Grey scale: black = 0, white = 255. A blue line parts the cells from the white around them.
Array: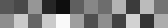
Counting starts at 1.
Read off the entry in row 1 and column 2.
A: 73
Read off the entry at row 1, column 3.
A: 150
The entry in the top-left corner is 87
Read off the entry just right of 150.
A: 38
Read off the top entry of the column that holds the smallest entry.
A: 14
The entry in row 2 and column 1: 142
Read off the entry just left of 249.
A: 202

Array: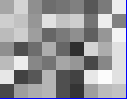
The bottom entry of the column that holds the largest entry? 187
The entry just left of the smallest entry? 102
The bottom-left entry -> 72
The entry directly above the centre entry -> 122
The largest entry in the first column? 231
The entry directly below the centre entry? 166
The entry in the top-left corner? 166
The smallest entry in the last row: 52
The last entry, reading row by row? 194
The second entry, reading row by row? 212
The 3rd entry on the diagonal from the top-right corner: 95
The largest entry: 252
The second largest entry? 244
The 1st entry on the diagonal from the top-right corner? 237
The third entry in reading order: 143
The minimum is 46
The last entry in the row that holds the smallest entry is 225
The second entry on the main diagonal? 194
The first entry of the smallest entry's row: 143

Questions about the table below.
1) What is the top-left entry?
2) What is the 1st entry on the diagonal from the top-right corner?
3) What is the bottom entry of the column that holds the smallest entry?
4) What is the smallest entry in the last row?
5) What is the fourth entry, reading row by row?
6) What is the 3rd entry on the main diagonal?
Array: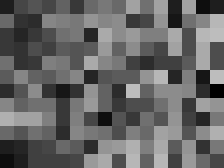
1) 30
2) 30
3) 70
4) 14
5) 70
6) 56

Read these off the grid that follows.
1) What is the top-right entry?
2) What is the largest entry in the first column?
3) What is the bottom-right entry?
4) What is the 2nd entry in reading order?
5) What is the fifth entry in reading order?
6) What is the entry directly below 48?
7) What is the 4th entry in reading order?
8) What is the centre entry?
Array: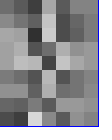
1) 131
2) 167
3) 131
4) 90
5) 90
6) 83
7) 167
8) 68

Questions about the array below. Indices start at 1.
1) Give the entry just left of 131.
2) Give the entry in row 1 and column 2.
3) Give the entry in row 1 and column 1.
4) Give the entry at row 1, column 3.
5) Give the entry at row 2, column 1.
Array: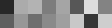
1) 221
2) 171
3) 40
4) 179
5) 95

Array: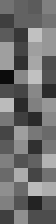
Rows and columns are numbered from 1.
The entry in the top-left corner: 114
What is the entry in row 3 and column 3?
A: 193
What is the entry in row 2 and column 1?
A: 63
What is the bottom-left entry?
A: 63
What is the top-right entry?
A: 128
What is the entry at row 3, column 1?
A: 91
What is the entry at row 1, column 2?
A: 98
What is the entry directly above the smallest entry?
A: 159
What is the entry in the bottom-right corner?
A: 77
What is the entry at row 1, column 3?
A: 91
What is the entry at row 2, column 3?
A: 98
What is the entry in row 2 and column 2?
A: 98

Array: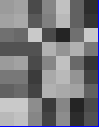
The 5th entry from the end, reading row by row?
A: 134
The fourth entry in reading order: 134
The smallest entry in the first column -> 82
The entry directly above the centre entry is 177
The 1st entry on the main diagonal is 155
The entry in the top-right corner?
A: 44
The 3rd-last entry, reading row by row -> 141
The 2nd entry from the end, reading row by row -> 44
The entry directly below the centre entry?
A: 169
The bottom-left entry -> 185
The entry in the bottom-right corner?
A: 82
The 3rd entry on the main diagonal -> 201

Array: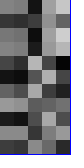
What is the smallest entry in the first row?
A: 19
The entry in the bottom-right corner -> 41
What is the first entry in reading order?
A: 131
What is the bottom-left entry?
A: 61
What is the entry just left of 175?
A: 84
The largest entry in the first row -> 198
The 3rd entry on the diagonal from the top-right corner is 13
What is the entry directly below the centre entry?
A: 168
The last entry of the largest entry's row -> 206
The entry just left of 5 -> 69
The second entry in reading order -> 125
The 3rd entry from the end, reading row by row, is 138
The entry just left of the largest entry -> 160
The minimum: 5
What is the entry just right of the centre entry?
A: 175
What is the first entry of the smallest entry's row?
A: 69

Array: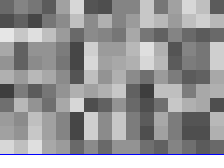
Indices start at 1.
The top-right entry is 91
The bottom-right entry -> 105
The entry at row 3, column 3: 223
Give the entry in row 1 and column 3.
118
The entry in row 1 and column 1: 105
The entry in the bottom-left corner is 215
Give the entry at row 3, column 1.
230
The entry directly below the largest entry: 168
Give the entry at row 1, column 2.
132
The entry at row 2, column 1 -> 78
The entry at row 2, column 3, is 70
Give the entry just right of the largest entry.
199
